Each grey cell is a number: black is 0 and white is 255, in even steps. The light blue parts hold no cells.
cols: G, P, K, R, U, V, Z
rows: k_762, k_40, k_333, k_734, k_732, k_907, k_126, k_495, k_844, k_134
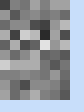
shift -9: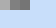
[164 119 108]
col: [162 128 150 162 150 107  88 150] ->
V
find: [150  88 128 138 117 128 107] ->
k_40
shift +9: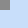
[147]
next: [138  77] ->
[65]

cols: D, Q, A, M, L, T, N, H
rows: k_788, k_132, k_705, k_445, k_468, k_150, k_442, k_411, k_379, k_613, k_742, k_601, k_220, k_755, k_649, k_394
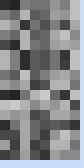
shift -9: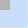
[170]
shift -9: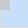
[193]
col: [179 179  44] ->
A

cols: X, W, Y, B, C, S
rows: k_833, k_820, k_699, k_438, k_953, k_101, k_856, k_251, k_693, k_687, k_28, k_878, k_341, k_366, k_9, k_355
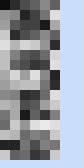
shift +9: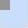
[158]
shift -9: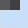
[79 56]

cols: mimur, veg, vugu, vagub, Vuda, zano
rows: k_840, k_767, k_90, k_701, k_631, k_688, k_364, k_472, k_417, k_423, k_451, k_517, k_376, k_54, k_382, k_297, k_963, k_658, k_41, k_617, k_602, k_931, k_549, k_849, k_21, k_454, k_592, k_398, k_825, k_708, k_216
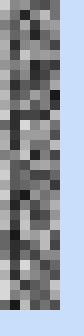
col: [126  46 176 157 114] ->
Vuda
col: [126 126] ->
Vuda
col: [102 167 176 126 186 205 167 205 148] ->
mimur

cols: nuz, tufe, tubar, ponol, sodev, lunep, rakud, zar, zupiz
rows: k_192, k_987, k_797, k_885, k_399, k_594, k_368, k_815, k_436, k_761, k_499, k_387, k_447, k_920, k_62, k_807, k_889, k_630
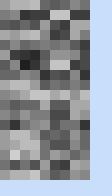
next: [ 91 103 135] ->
[114]
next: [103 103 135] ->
[124]
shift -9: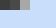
[ 52  64 159]
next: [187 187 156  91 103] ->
[91]
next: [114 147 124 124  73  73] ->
[168]
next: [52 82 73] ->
[135]

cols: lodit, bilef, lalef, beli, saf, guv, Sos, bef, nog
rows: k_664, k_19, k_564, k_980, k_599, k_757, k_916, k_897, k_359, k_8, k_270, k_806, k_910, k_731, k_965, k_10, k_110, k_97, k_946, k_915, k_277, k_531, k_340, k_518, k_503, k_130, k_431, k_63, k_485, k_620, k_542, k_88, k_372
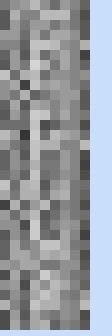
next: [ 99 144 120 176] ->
[120]
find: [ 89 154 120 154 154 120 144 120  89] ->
k_564
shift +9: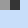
[163  62]

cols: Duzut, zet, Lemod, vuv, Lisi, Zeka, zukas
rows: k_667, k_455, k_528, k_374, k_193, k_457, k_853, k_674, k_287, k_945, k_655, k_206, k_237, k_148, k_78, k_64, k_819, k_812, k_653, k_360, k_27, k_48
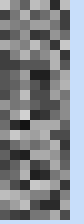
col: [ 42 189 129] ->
Lisi
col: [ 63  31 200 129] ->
vuv
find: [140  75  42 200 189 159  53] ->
k_653
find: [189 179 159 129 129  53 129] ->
k_360
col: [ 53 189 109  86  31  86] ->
vuv

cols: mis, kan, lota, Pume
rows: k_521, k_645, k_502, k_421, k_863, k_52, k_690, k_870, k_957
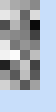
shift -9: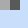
[161  80]
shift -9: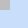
[181]
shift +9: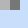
[190 128]

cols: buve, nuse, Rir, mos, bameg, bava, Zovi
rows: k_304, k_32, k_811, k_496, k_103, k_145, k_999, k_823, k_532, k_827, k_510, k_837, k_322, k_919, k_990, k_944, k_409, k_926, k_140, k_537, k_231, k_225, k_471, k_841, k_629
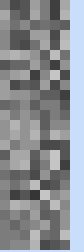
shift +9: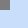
[133]
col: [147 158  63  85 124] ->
mos
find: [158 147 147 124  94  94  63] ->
k_827
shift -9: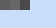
[85 94 65]
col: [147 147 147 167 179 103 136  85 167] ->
Rir
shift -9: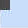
[65]
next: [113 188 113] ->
[103]

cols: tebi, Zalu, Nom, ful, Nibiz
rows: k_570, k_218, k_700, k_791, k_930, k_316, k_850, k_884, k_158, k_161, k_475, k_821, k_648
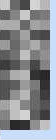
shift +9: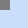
[132]
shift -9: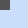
[74]

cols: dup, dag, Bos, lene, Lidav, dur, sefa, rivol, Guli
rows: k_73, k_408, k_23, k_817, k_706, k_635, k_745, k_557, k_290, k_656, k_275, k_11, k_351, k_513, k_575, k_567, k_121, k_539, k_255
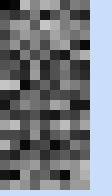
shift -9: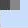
[ 63 126]
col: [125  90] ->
lene
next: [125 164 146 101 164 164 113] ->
[155]

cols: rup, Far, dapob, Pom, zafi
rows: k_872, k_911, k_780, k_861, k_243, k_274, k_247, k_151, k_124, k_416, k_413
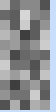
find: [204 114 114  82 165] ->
k_247
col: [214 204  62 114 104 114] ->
dapob
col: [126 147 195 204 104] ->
zafi
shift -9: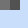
[105  73]

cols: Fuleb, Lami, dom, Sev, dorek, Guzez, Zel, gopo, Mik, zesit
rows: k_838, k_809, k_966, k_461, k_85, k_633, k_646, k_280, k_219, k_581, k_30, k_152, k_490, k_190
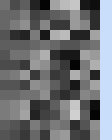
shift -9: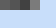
[ 85  75  56 114]
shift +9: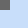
[112]
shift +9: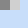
[143 217]
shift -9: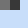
[105  47]
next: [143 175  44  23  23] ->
[163]
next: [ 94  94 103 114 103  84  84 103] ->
[114]

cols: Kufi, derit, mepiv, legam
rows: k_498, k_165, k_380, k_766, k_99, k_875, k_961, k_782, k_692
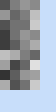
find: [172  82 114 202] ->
k_692
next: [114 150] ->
[138]
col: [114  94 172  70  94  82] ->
derit
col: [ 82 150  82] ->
Kufi
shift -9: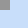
[141]

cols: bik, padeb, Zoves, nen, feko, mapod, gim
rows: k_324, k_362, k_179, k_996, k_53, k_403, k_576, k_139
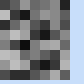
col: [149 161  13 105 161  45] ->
Zoves
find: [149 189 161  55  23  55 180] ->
k_576

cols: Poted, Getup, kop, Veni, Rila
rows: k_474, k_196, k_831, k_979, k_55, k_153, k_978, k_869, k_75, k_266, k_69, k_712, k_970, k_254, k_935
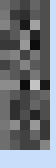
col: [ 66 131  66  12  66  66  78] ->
kop
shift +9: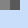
[140  98]

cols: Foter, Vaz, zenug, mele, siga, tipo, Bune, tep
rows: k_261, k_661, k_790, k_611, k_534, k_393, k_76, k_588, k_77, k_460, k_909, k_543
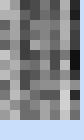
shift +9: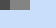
[ 84 141 141]
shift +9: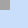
[173]

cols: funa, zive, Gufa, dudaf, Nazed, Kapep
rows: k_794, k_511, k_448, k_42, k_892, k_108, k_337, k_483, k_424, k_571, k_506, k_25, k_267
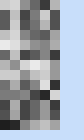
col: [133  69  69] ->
Gufa
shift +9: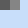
[100 142]
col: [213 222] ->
zive
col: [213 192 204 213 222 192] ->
zive

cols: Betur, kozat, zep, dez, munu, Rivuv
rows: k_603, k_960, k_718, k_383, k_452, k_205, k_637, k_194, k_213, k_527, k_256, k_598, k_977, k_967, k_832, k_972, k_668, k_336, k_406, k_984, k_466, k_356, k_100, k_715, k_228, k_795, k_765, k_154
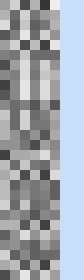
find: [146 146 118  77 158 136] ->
k_832
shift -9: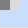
[118 210]
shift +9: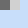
[116 218]
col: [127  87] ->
zep
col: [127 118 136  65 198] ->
munu
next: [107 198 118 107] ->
[179]

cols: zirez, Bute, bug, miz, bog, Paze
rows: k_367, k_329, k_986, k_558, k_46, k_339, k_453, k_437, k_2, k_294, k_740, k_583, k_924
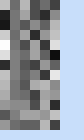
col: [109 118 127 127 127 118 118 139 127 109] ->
Bute
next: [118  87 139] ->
[97]
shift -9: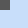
[78]
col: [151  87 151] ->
zirez
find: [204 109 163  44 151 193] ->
k_558
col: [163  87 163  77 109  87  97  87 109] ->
bug

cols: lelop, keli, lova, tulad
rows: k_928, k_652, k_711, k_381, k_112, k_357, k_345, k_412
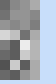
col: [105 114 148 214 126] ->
lelop
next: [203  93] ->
[171]
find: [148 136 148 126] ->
k_711
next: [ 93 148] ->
[171]
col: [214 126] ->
lelop
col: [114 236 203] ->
lova
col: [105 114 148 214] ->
lelop

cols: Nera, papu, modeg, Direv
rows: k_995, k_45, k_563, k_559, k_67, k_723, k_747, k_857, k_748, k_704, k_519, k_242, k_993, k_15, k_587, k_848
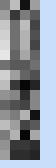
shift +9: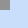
[155]
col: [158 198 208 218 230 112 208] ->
Nera
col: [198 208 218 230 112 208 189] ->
Nera
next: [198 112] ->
[189]
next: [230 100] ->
[167]
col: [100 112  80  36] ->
Direv

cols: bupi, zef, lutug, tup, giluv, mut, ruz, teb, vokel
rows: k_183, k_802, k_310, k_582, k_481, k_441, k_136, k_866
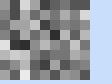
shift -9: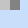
[187 121]
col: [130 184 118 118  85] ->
ruz
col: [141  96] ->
zef
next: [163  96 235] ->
[108]
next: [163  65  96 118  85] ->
[85]

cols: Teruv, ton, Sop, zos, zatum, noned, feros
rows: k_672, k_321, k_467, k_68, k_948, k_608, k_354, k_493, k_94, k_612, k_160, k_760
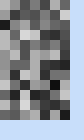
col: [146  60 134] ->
ton
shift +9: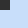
[57]
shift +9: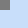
[132]

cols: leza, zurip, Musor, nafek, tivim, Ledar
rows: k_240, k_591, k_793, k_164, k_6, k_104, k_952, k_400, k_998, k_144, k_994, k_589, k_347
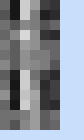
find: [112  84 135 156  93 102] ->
k_347
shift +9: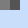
[133  93]
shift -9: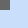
[93]
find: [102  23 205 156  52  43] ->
k_994
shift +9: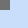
[121]

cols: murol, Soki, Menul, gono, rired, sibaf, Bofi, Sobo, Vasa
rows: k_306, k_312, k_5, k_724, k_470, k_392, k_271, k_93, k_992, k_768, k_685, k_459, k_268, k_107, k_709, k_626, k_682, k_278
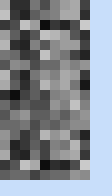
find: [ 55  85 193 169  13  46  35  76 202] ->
k_682
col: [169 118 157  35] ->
Bofi
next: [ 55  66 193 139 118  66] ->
[35]
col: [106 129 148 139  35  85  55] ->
Vasa
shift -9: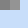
[120 139]
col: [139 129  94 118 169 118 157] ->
Bofi

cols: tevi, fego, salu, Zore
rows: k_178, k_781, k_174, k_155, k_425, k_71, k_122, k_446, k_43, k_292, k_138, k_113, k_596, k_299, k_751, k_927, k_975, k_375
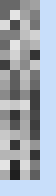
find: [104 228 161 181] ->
k_425
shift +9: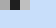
[179  40 200]
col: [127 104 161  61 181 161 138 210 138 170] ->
tevi
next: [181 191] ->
[51]
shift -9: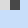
[210  63]

